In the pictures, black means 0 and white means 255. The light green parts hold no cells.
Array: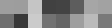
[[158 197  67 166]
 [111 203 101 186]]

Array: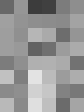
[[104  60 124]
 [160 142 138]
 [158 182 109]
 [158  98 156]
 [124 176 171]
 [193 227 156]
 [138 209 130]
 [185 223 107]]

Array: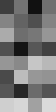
[[ 62  17]
 [132  79]
 [171 119]
 [ 80  87]
 [150 198]
 [ 74 151]
 [ 86 107]
 [207 161]]

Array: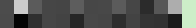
[[ 76  91  69  71  91  43 173]
 [ 75  47  67  72  46  52  27]]

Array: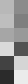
[[184]
 [190]
 [166]
 [218]
 [ 66]
 [ 43]]

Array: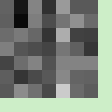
[[ 98 132 154  89]
 [ 95 126 116 106]
 [108 103 173  63]
 [127  77 118  54]
 [ 68 131 131 131]
 [ 94  74 136  98]
 [ 88 112 203  92]]
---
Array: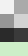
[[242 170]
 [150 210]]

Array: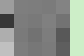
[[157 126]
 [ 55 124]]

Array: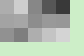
[[173 206]
 [163 166]]

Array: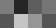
[[124  36]
 [ 85 197]]

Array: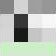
[[133 211]
 [210  54]]

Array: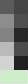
[[ 91  69]
 [141  78]]

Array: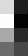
[[219  29]
 [253   3]]

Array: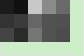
[[27 16]
 [51 59]]

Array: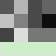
[[ 86 180]
 [194 129]]
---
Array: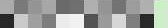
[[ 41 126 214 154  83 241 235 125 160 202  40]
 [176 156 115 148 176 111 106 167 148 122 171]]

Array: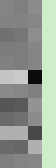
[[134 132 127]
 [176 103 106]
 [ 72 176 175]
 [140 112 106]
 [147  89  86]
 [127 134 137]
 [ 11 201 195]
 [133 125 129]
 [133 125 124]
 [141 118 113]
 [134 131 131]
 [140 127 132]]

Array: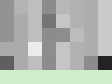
[[ 35 140 178 197 140 190 171  95]
 [203 174 178 197 141 235 171 171]
 [203 174 188 141 140 190 171 147]
 [203 174 178 197 116 190 171 147]
 [203 174 178 184 140 190 179 147]]

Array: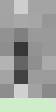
[[137 162 208 141]
 [155 156  65 164]
 [170 143 100 179]
 [153 147  55 142]
 [154 154 128 146]
 [151 166 168 163]
 [164 164 206 164]]

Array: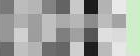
[[230 187  30 207 102 109 179 192 108]
 [219 223  85 160 127 191 157 209 150]
 [163 188 140 182 170 191 158 175 151]
 [233 179  27 201  99 130 181 188 121]]

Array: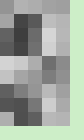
[[180 184  95  79 174]
 [170 205 119  80  84]
 [160 185 149 126  96]
 [144 125 152 165 194]
 [139 111 173 202 211]
 [177 208 112  68  90]
 [183 213 107  62  98]
 [181 189  89  69 164]
 [159 162 173 178 148]]

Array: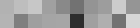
[[214 114 175 160  45 166 165 159 127 180]
 [149 204 157 148 114 137 160 199 190 178]]

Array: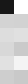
[[201 206]
 [244 225]
 [202 216]
 [224 221]
 [210 211]
 [255  23]]
